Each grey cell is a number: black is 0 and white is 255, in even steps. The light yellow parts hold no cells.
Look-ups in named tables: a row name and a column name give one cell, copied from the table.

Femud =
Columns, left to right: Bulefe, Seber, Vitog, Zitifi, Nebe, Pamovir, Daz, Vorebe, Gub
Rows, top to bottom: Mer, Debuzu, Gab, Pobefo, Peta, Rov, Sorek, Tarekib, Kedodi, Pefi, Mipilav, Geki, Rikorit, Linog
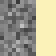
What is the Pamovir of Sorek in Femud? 193
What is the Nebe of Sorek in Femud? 132
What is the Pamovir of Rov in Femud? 152
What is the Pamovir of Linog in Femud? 143
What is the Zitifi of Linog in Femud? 144
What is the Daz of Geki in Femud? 68
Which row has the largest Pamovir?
Sorek

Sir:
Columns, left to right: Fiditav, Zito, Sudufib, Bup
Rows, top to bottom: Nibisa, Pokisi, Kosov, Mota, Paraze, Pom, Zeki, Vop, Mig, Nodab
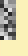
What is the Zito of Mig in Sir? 181
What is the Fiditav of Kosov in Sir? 149
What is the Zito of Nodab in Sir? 231
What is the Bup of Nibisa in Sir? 144
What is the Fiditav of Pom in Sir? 183
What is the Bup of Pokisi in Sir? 171
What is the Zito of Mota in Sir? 209
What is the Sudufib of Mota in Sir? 39

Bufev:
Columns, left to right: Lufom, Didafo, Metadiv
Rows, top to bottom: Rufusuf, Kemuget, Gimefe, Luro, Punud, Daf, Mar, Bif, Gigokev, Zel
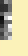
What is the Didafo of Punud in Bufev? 198
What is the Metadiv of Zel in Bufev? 215
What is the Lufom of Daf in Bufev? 24
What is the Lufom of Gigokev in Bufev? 64
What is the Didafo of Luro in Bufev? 156
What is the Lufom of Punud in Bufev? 10
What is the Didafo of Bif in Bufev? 128
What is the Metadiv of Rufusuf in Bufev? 123
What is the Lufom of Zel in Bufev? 91
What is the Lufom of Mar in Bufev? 50
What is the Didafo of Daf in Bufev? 104
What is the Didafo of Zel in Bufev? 125
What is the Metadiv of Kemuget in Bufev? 105
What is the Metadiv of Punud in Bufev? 254
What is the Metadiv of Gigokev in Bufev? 127
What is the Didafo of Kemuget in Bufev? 49
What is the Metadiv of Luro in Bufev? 152
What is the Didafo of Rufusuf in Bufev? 152
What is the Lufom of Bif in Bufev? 96
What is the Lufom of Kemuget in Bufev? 45

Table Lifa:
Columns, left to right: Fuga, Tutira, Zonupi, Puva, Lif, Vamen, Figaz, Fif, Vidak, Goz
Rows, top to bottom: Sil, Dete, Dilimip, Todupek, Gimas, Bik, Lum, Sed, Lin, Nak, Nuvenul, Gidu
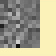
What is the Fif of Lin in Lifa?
92
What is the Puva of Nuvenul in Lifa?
117
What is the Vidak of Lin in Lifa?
113
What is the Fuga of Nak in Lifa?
149
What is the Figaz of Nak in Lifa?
111
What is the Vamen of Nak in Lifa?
146
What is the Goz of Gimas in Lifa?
103
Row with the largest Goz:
Lum

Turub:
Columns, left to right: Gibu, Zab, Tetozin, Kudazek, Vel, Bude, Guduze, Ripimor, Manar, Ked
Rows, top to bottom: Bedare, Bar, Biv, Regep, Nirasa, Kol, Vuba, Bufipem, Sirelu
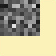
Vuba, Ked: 76
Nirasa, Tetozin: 86
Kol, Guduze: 129
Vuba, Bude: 78
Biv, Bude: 99
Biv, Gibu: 63
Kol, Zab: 146
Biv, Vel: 99
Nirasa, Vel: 161
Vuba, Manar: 50
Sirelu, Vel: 94
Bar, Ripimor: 132
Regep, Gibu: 106

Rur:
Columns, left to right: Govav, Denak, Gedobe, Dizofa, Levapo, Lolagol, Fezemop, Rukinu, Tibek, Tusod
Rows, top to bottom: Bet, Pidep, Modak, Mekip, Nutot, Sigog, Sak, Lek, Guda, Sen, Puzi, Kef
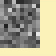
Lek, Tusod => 133
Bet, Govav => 153
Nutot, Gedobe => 83
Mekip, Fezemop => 121
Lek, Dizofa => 151
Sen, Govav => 154
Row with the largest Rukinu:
Guda

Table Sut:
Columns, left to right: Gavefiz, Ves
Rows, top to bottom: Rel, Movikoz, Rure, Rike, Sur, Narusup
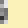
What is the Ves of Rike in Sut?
120
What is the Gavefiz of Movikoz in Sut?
182
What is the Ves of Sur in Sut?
132
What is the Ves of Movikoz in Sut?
232
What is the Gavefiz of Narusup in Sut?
137
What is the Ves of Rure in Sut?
116
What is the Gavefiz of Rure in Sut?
133

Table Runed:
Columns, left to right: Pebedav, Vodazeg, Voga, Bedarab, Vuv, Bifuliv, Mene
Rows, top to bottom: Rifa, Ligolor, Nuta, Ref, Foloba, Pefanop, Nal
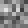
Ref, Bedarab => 188
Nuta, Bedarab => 92
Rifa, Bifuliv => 114
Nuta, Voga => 177
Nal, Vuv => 136
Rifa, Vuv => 147
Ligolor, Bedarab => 101
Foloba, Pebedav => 72
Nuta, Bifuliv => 59
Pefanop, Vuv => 112
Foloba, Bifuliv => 162
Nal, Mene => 115
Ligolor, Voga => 159

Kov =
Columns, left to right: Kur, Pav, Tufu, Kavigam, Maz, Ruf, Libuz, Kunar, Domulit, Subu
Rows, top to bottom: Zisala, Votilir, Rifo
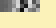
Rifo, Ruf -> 11
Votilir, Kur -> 96
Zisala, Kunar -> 224
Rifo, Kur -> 96
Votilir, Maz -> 216
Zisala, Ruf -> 34
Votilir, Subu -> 88
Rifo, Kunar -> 131
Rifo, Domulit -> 113
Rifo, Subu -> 172
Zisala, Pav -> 103
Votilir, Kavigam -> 143

